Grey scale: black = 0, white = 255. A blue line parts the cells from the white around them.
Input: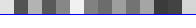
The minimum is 59
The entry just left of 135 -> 89

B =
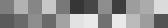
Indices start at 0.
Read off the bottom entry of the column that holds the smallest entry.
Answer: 226
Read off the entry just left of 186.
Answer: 233
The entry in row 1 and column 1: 106
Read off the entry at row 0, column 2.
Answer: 134
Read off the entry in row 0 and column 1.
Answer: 178
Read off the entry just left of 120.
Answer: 199
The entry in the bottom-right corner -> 83

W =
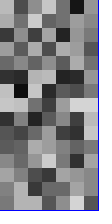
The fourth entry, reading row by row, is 198
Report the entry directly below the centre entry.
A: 91
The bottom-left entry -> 121
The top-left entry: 186
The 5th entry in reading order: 113
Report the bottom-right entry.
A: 85
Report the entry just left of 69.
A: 85
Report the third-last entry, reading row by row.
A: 142
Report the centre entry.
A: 63
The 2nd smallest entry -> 21
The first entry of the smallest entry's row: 192
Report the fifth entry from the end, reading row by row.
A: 180
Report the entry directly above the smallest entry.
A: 42
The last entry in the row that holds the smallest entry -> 121
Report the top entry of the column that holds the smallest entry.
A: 77
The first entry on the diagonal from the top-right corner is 150
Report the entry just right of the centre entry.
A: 157

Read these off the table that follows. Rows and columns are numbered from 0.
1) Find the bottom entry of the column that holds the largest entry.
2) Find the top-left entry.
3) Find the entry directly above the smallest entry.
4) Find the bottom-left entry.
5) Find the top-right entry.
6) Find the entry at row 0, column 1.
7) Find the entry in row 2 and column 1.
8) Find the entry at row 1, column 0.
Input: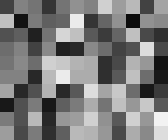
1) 221
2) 66
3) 185
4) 157
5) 164
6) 130
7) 95
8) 192

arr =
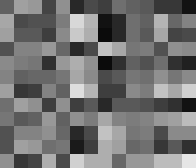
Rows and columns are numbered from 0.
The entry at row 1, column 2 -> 81
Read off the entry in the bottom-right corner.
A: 230
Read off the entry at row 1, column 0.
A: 167
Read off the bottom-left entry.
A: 144
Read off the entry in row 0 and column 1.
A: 160
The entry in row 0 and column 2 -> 152
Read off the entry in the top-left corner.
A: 97
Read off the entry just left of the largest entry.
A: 188
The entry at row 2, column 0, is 160
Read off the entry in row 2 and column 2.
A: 89
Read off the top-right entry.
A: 18

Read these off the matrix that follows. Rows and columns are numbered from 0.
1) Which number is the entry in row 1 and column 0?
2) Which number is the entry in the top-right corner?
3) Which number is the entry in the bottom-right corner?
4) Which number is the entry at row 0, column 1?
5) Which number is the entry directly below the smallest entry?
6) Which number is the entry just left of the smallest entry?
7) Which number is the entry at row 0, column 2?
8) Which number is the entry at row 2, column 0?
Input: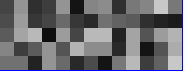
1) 76
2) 120
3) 200
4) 148
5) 148
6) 185
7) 47
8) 91

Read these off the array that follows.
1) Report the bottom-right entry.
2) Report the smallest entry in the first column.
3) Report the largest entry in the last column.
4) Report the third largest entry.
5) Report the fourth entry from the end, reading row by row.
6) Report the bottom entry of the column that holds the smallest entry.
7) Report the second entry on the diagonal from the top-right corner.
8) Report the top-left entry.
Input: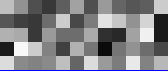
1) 184
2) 26
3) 204
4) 233
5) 124
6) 154
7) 212
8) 191

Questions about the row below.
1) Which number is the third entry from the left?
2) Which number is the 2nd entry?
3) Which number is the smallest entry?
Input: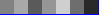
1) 90
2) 168
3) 41

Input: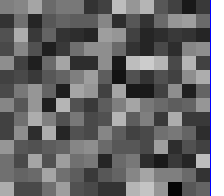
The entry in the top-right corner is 57
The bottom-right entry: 100
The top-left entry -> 127
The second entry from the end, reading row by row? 87
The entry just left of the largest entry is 189
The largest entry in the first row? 189
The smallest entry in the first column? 51
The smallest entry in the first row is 25
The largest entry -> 204
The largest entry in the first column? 173
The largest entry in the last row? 196
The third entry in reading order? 165
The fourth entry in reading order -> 106
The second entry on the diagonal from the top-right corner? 158
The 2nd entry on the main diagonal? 112
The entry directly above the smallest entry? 127
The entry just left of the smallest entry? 150
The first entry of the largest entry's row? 142
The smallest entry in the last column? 37
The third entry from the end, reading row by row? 5
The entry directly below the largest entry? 51
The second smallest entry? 19
